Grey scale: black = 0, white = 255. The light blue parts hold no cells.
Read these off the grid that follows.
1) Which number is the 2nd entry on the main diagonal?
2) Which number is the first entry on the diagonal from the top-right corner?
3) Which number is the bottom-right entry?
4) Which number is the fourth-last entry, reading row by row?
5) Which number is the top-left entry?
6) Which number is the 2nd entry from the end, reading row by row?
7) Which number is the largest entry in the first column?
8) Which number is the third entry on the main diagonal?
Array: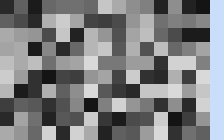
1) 75
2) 20
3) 96
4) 217
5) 41
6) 112
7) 204
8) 149
